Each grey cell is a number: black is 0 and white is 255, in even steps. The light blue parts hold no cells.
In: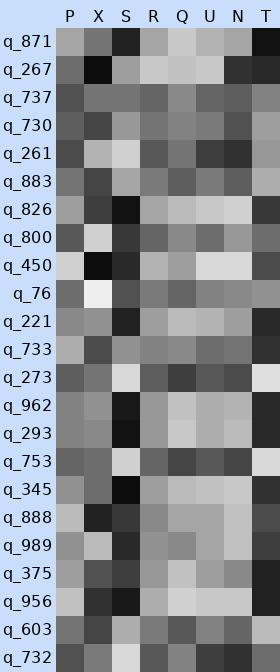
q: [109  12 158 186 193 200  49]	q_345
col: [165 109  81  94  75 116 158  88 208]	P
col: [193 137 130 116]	Q

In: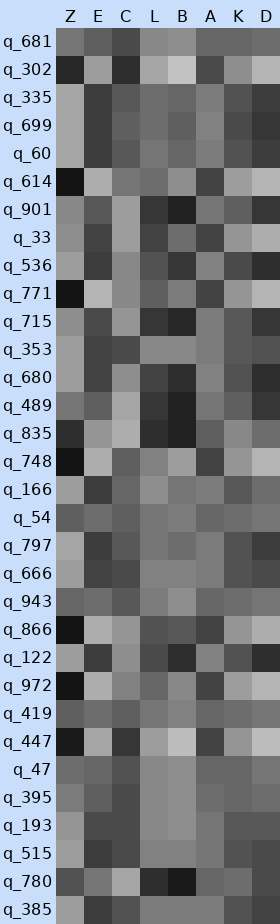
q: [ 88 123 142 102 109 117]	q_943
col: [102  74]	A
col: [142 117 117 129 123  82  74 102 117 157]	L
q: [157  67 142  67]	q_680
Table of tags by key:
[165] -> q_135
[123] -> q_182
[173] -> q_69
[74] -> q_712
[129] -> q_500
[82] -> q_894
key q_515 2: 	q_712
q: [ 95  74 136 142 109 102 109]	q_395

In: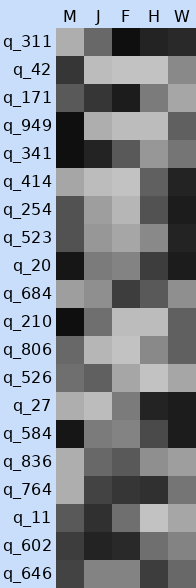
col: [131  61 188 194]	F
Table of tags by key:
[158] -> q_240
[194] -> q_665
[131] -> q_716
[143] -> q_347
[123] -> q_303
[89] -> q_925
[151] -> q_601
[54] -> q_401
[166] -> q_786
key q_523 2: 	q_786
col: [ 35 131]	J
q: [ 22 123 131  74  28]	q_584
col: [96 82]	H
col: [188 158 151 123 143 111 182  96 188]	J

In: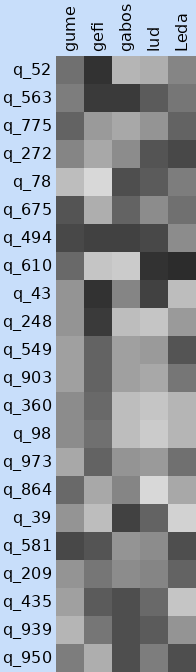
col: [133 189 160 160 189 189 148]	gabos
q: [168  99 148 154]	q_973
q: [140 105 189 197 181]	q_360

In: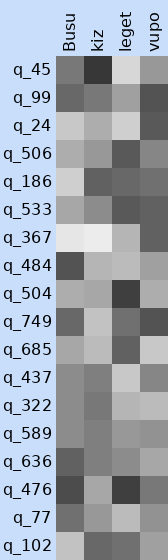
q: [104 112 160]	q_102
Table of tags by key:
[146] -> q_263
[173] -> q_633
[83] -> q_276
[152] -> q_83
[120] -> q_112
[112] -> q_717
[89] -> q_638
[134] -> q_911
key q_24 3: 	q_638
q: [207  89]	q_24
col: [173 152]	kiz

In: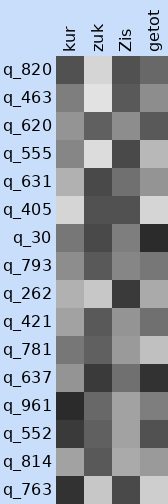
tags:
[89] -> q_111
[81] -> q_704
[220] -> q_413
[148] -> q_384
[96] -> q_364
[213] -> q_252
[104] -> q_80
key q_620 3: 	q_111
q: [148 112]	q_421
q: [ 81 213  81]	q_820
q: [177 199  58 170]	q_262
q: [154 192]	q_781
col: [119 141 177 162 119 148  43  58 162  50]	kur
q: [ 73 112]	q_631

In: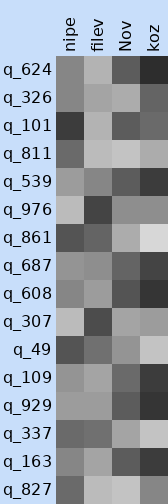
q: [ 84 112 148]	q_49
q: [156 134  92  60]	q_539
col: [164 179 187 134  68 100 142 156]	filev
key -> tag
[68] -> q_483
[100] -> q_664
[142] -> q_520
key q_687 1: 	q_520

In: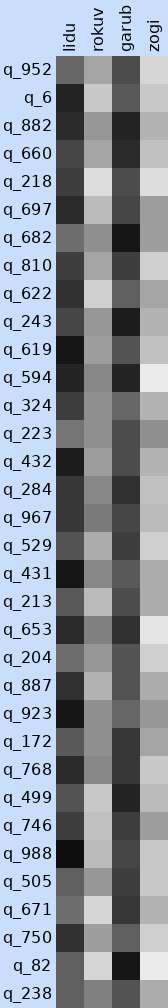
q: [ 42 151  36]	q_882
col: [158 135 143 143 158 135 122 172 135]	rokuv
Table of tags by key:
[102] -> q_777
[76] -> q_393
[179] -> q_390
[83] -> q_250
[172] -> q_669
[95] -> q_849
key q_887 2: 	q_250
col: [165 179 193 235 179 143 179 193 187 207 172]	zogi
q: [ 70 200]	q_988

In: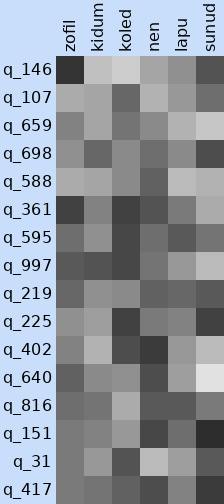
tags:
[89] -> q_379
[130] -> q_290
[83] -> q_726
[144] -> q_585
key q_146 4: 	q_585
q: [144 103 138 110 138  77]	q_698

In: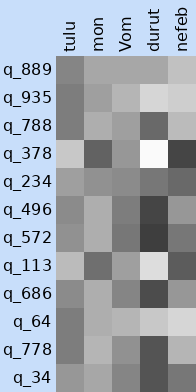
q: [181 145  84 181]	q_778
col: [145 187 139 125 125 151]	tulu
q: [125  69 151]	q_496
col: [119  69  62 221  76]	durut

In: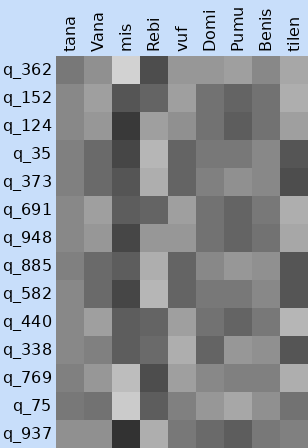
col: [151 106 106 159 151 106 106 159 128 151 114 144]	Vana
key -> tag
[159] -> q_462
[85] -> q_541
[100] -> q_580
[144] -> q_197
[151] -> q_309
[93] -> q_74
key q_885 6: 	q_309
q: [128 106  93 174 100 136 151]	q_885
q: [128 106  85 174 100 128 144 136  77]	q_373

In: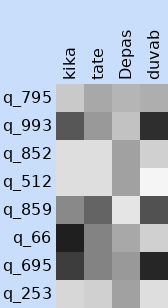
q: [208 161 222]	q_253
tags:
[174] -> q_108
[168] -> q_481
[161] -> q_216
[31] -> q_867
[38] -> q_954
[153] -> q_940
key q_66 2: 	q_481
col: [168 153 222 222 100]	tate
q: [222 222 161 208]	q_852
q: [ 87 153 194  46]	q_993
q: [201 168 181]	q_795

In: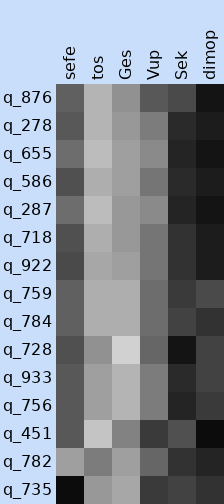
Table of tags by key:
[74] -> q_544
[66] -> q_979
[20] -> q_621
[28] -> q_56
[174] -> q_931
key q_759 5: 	q_544
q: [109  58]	q_759
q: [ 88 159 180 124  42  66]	q_933

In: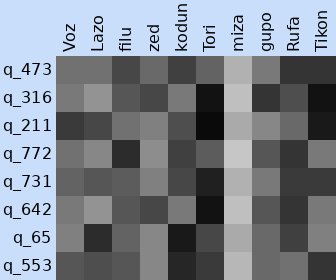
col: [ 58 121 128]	Tikon
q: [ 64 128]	q_65
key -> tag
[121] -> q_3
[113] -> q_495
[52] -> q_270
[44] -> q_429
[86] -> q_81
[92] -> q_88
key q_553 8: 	q_495
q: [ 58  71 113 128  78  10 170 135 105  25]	q_211
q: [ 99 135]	q_65
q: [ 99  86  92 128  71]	q_731

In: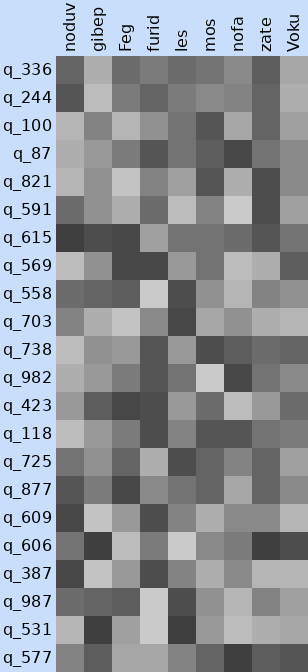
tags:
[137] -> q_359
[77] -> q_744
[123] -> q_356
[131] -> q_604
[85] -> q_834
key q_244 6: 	q_604
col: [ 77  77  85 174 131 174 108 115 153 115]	zate
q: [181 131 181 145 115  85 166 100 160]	q_100

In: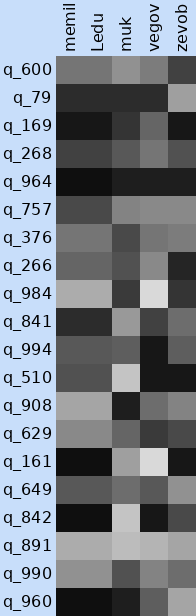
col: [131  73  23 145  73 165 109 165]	zevob
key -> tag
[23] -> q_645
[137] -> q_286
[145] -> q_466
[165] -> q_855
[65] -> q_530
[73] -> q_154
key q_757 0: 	q_154
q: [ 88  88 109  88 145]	q_649
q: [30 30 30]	q_964

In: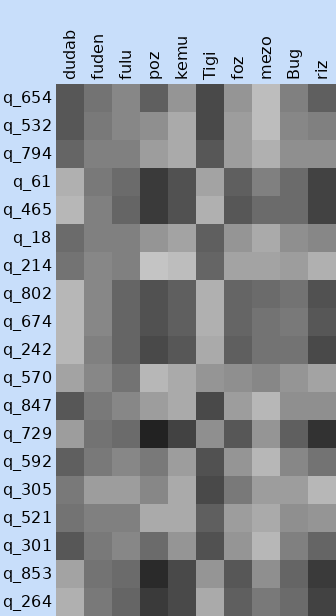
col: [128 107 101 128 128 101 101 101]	fulu
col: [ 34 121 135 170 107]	poz
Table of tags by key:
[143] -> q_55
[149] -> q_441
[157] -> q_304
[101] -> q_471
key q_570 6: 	q_55
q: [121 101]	q_264
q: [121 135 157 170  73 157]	q_847
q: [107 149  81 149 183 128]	q_301
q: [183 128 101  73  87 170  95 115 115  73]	q_242

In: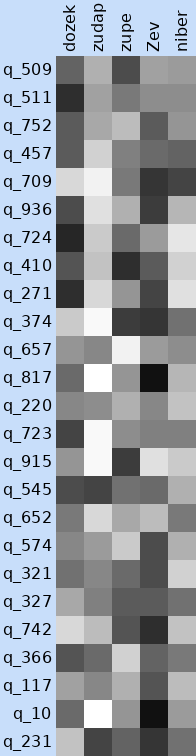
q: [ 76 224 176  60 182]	q_936
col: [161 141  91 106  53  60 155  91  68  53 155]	Zev
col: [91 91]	dozek
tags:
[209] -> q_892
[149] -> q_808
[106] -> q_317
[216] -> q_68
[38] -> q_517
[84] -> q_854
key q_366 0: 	q_854
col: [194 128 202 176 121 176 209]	niber
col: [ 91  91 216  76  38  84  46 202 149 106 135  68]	dozek
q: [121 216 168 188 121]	q_652

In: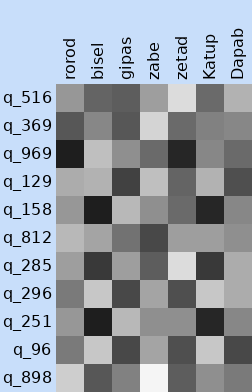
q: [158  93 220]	q_285
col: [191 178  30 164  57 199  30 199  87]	bisel
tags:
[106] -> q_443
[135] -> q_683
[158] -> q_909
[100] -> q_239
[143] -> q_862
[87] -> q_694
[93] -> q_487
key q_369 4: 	q_443
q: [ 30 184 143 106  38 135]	q_158
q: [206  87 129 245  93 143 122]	q_898
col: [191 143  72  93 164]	zabe

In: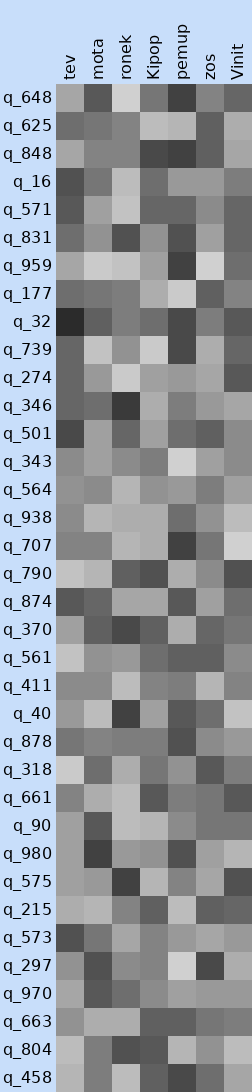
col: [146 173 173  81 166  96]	Kipop
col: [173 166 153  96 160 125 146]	zos
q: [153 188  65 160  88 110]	q_40
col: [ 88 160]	tev

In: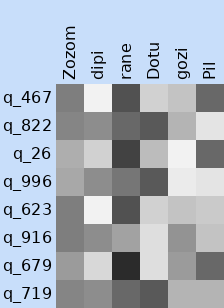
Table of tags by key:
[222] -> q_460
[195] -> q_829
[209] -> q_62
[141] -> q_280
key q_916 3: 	q_460
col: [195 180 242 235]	gozi
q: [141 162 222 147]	q_916
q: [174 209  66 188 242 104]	q_26

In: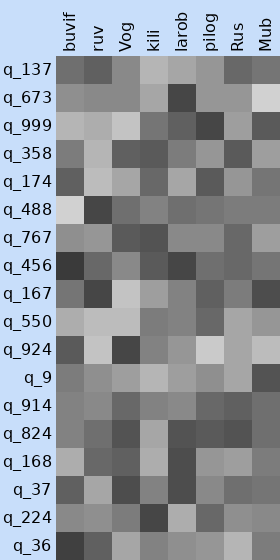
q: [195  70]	q_924
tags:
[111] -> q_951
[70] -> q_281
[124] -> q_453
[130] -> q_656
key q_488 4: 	q_951
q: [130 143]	q_36

